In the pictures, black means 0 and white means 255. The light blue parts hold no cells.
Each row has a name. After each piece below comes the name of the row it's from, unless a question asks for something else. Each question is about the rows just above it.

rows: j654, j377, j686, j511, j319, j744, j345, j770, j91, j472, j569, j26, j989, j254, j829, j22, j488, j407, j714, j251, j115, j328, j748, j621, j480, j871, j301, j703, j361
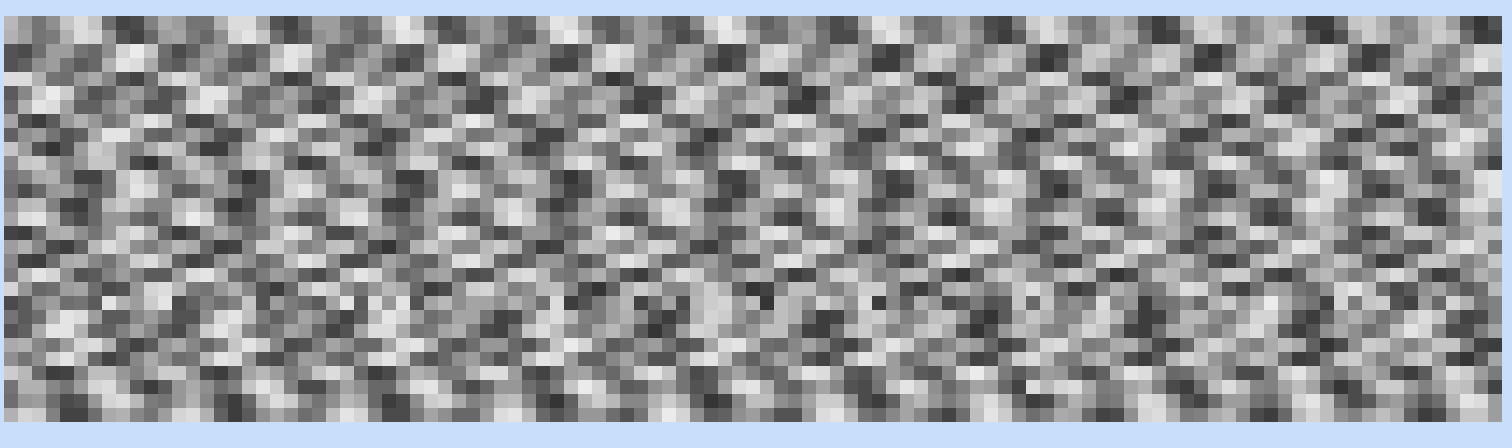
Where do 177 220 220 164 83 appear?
j654
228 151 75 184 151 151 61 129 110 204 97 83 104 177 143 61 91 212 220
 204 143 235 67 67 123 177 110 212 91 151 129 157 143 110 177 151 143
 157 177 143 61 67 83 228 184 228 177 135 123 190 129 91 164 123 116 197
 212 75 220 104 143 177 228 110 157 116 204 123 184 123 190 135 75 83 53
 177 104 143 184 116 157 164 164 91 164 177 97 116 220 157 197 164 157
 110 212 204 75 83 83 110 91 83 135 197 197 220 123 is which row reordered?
j377
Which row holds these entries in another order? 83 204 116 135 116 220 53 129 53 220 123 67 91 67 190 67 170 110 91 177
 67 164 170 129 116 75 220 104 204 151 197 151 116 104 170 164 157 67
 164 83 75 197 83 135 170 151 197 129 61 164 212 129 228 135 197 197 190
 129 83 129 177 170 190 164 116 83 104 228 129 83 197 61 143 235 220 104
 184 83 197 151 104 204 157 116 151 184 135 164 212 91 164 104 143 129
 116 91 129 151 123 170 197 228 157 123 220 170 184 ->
j26
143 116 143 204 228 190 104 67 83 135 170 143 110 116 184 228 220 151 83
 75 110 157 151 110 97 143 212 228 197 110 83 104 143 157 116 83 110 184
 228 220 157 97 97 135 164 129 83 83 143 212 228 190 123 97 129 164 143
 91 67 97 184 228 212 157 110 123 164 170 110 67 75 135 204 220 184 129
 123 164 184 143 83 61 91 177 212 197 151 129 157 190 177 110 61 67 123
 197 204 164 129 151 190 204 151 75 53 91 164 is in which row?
j480
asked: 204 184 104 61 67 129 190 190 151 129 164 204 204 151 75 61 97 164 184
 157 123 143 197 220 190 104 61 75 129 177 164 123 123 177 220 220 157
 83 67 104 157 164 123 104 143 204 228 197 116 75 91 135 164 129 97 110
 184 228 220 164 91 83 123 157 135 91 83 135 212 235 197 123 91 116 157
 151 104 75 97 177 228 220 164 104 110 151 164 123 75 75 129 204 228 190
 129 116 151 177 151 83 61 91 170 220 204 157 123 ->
j871
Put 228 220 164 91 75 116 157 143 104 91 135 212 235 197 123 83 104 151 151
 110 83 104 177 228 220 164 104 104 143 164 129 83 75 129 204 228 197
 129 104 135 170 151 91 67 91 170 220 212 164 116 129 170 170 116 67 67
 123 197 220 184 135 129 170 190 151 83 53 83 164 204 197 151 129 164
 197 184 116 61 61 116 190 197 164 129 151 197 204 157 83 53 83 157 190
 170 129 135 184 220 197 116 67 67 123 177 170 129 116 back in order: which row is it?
j26

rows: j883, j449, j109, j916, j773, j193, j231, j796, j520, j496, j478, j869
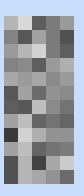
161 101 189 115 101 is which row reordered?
j796
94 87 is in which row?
j231
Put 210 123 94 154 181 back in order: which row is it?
j109

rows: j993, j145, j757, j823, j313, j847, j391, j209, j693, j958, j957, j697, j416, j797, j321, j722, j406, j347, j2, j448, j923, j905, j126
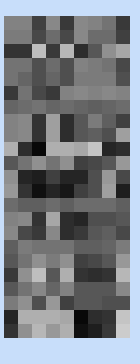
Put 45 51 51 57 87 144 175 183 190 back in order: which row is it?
j2
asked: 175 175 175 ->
j905
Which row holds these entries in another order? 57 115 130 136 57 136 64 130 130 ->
j993
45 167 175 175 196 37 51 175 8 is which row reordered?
j905
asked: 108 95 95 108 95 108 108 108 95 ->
j797
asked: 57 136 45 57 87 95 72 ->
j722

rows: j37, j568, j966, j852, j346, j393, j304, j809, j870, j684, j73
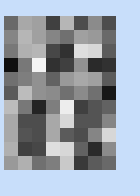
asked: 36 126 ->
j304
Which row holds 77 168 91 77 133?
j870
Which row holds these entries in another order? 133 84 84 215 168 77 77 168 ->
j809
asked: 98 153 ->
j346
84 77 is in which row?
j870

